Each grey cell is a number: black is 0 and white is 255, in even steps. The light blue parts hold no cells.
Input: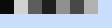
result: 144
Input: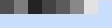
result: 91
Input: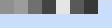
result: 229
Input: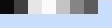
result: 195
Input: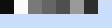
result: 79
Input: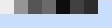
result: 13
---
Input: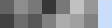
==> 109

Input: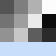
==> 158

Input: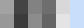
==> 59

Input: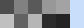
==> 98

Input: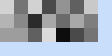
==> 137

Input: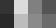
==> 189

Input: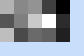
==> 127

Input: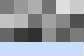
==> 184

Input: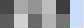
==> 209

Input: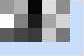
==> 129
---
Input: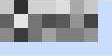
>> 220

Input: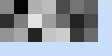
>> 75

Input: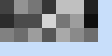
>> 192

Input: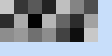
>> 191

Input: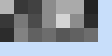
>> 170

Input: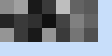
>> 190

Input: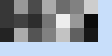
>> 108

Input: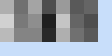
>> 154

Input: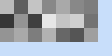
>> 169
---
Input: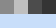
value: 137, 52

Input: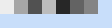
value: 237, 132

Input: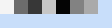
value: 244, 170

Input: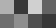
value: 177, 56

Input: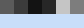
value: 91, 125

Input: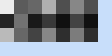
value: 236, 46
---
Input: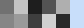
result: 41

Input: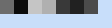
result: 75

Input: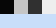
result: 238

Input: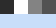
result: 82

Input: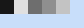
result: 195

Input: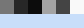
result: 249
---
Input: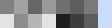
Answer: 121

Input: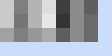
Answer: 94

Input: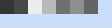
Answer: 101

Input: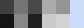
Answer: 148

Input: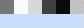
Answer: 194

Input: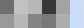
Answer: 163

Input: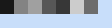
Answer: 108
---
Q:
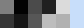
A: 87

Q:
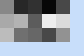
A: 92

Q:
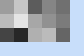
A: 167

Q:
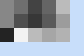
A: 55

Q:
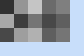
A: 117

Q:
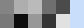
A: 152

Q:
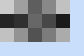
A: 103

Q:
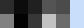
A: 55

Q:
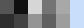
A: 148

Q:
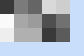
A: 155
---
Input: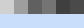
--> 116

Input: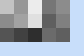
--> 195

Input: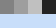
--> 130

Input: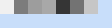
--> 168

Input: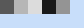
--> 148

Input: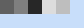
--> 127

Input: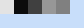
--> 128

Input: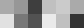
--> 203

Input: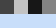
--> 67
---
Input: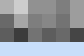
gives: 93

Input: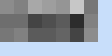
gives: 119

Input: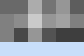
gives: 128

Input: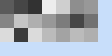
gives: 219

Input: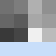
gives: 57

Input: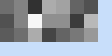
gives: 91

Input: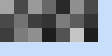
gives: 61
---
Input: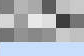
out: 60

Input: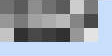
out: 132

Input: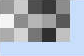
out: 161

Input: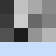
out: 104

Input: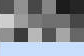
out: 111

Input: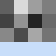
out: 35

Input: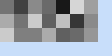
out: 54
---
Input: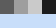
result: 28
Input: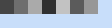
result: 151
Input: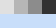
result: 50
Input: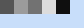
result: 15
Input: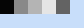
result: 99
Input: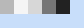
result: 34
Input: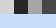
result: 70
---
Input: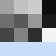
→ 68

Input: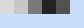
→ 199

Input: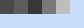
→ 92

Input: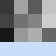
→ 23

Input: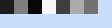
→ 245

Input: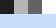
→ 30

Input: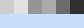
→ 149

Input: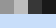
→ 149

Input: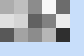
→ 163

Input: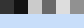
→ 203
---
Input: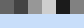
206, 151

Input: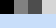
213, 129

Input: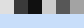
223, 204

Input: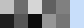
214, 193

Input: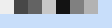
238, 199

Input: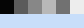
237, 184

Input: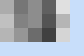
224, 213

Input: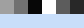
254, 160
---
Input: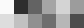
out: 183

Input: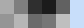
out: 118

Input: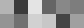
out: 68

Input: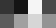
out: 214

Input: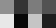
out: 197

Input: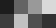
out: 79
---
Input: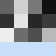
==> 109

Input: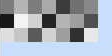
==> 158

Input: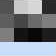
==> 19

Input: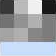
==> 176

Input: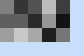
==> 167

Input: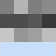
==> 149

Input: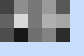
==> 111

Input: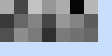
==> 122

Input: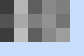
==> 94

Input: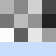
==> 95
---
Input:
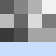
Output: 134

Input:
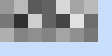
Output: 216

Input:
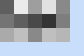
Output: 158

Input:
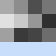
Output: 141

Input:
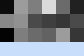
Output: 218

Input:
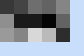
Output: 110

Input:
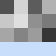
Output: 212

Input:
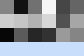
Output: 246
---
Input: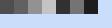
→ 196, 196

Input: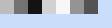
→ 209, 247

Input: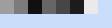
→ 102, 234

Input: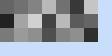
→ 67, 209

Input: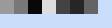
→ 221, 221

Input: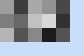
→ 193, 216
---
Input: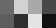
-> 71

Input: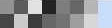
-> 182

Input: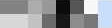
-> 248

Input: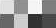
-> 125

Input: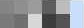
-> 187

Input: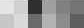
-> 117

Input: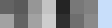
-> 129
